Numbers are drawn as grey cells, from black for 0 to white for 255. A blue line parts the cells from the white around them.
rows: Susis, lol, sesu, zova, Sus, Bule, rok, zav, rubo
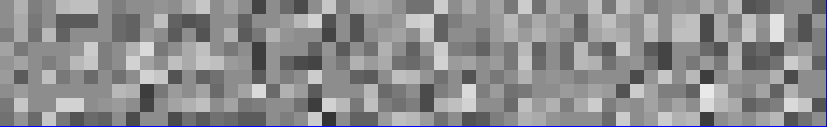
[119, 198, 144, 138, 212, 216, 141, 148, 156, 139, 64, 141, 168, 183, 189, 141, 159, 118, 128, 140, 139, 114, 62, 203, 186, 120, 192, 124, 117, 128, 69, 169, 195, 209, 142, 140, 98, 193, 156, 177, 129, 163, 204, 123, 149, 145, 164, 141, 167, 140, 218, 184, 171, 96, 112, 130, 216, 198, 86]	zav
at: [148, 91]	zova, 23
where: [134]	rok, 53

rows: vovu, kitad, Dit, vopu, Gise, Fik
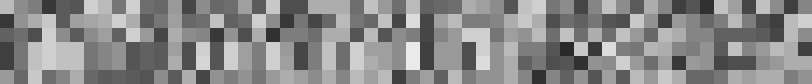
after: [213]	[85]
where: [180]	vopu, 46
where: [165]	kitad, 6
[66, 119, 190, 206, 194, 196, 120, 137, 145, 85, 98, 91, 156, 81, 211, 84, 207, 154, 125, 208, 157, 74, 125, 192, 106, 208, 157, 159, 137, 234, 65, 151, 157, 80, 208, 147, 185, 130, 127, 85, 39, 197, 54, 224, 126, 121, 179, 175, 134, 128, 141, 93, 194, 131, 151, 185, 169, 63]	vopu

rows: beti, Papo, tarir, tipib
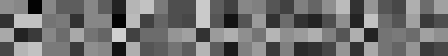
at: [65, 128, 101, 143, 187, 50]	beti, 20
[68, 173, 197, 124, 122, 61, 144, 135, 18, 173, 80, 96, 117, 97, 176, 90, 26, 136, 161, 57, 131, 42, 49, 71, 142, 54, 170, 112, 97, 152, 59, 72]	tipib
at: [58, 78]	Papo, 30
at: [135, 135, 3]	Papo, 6
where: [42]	tipib, 21
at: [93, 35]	beti, 7
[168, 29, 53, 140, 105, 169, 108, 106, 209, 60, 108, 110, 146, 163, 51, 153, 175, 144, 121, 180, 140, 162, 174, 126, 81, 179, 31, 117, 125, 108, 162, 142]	tarir

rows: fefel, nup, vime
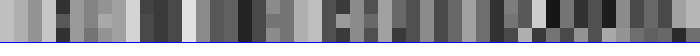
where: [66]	fefel, 10
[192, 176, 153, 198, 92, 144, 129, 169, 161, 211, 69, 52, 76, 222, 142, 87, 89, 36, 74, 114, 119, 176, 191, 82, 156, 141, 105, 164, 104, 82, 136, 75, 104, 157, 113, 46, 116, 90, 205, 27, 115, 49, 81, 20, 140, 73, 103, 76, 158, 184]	nup
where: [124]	fefel, 36
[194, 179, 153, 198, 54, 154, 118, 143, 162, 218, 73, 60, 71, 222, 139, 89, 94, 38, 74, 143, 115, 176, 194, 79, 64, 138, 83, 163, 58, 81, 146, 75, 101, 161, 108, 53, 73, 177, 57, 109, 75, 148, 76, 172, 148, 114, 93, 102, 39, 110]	vime
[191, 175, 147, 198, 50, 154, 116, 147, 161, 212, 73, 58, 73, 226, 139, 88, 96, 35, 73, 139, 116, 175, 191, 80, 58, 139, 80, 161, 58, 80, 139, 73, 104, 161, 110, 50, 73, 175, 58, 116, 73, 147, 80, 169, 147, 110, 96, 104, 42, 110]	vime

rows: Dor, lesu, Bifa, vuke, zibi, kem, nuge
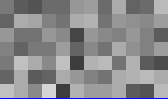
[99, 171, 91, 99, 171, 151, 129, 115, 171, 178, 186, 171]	kem
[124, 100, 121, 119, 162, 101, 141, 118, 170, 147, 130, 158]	vuke
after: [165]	[129]
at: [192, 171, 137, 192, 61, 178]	zibi, 1
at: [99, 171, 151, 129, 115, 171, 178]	kem, 3

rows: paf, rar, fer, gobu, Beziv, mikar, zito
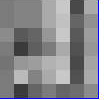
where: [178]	Beziv, 3
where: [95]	gobu, 2

